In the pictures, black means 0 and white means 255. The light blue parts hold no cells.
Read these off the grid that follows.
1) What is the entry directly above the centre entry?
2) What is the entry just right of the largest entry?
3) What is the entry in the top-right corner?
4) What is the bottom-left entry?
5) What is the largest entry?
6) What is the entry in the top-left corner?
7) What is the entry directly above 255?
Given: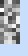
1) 69
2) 158
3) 85
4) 113
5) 255
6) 53
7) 85

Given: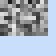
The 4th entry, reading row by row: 112
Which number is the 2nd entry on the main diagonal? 144
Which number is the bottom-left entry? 57
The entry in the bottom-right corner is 128
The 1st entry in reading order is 174
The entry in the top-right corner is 112
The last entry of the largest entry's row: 174
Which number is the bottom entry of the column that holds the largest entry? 206
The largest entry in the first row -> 220
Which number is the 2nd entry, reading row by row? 159
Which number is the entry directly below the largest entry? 220
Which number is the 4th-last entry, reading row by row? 112
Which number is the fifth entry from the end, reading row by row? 96
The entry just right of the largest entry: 112
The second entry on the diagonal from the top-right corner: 190
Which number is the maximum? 233

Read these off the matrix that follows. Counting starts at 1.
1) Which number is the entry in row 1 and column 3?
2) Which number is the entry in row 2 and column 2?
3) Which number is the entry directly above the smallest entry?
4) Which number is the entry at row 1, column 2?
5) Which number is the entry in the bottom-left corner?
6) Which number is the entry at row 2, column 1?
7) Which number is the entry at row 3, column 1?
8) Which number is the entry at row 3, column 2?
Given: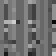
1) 120
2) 77
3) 147
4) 147
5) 120
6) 120
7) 120
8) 77

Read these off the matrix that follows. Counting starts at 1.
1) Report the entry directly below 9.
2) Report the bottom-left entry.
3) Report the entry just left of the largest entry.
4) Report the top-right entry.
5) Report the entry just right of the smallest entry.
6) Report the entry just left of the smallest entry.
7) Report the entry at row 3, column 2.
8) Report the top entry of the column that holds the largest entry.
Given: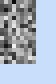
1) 202
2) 189
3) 63
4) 90
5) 135
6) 135
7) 23
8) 9
